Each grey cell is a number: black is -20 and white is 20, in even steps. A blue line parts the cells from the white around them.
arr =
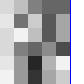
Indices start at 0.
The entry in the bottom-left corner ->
18
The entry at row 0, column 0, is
14
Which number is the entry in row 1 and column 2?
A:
12
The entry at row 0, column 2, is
0
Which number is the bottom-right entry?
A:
12
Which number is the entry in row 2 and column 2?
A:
10
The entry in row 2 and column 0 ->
14
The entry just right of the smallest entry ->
8
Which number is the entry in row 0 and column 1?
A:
10

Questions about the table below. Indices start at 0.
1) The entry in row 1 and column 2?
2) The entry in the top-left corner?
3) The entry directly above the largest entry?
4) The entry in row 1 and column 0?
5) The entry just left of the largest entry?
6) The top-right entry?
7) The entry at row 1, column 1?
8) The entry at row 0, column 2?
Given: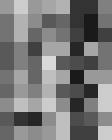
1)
2
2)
4
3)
6
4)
-2
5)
-4
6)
0
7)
8
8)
4

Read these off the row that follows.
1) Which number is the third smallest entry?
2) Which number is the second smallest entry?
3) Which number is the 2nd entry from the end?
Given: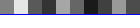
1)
-10
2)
-12
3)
4

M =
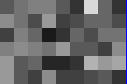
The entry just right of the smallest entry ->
-12
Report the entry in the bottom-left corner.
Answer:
4
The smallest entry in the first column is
-10
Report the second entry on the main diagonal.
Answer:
-2
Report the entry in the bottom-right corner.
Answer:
-12
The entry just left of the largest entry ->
-12
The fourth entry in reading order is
0
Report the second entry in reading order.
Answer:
-2
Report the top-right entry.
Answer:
-12
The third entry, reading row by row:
0
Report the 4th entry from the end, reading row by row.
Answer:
-10
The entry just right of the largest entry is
-4
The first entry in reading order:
-6
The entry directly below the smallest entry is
-2
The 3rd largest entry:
6

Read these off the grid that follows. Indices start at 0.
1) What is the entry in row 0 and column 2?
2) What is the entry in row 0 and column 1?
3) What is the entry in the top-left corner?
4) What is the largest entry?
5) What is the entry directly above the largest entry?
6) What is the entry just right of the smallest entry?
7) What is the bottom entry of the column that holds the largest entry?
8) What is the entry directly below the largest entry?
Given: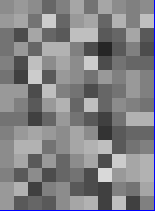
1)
2
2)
4
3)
2
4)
14
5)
-8
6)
-6
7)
-10
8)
-10

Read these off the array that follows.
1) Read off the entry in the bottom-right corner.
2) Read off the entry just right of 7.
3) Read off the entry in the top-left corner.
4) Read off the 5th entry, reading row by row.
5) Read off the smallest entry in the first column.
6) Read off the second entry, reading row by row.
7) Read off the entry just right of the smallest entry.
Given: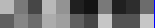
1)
11
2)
5
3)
9
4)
3
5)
-5
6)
-1
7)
-1

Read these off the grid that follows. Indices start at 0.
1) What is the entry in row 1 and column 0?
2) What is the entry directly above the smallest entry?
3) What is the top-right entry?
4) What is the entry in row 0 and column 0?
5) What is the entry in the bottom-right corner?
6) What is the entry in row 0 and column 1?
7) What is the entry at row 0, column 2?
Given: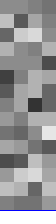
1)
10
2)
8
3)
-2
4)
2
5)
4
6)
2
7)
0

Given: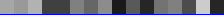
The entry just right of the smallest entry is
-6
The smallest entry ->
-16

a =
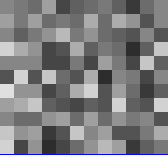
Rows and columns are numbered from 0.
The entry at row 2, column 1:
-5
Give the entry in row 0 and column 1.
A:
-1
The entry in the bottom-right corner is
-1
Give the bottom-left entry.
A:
13
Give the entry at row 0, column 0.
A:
1
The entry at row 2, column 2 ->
-1
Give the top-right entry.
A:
1
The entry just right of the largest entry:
3
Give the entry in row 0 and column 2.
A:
-3
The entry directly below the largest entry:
5
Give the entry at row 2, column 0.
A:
1
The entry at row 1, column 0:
5
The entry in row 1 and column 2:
5

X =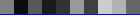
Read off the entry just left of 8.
12
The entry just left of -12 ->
-16

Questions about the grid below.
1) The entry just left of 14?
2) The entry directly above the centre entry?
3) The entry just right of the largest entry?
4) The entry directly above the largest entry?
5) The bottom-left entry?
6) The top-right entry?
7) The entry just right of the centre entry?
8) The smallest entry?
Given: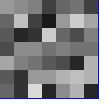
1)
-12
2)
12
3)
-14
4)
4
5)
-4
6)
-10
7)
0
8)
-16

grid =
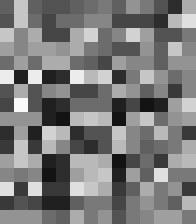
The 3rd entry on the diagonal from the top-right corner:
-7
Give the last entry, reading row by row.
-1
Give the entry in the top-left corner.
-5
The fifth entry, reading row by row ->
-7
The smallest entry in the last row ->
-7
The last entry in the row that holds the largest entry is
13
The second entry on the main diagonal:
11
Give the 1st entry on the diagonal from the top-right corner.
7
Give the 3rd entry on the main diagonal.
7
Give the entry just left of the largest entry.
-9
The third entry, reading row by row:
-5
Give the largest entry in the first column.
17
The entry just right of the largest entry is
-7
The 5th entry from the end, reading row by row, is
-1
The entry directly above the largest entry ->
7
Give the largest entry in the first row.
11
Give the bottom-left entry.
3
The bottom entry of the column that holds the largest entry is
3

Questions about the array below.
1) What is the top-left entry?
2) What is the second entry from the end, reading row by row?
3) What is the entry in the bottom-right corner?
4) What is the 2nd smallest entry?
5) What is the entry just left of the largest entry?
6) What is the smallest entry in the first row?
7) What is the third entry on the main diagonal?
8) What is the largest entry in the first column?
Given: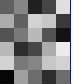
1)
-5
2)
-13
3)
-3
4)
-17
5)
7
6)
-15
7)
9
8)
13

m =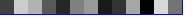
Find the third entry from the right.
-20
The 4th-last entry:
6
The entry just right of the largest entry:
-2
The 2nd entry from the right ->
14
